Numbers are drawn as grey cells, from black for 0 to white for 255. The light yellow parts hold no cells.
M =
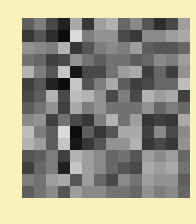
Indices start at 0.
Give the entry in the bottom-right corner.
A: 103
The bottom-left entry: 94
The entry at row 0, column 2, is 73
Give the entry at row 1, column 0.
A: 55
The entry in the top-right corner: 157
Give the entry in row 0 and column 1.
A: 125
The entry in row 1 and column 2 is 45
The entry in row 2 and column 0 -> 146
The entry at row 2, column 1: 137
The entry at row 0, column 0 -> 94

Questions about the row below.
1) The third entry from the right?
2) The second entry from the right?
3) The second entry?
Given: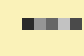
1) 103
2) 194
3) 149

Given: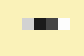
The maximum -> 253
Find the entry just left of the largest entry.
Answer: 69
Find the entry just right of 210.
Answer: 27

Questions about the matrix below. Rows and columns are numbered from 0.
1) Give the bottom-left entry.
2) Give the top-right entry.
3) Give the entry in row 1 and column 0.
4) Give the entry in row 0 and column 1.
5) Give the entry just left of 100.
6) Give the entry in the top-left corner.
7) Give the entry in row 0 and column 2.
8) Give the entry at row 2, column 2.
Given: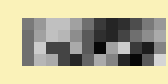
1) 111
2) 152
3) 111
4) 152
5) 37
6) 121
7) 192
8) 68

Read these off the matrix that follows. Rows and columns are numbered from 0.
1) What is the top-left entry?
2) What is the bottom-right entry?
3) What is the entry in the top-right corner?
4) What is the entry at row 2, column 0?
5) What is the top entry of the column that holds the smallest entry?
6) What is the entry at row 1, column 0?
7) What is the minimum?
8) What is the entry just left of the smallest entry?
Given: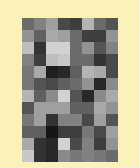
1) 107
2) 107
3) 84
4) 190
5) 159
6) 147
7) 22
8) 96

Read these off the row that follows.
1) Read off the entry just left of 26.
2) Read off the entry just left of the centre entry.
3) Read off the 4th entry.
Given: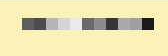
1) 159
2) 234
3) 213

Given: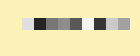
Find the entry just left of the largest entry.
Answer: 87
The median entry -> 140
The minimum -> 36

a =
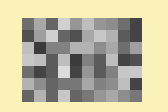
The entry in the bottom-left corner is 101
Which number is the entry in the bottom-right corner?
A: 119
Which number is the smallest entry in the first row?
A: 68
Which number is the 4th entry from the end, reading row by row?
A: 150
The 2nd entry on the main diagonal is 159
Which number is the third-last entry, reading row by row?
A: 168
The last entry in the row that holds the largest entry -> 199
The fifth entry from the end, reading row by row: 119
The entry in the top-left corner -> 110
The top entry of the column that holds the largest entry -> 208
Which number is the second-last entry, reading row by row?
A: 141
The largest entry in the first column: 199
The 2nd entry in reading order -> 168
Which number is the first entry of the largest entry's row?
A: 110
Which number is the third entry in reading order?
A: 101
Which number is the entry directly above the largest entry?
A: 190
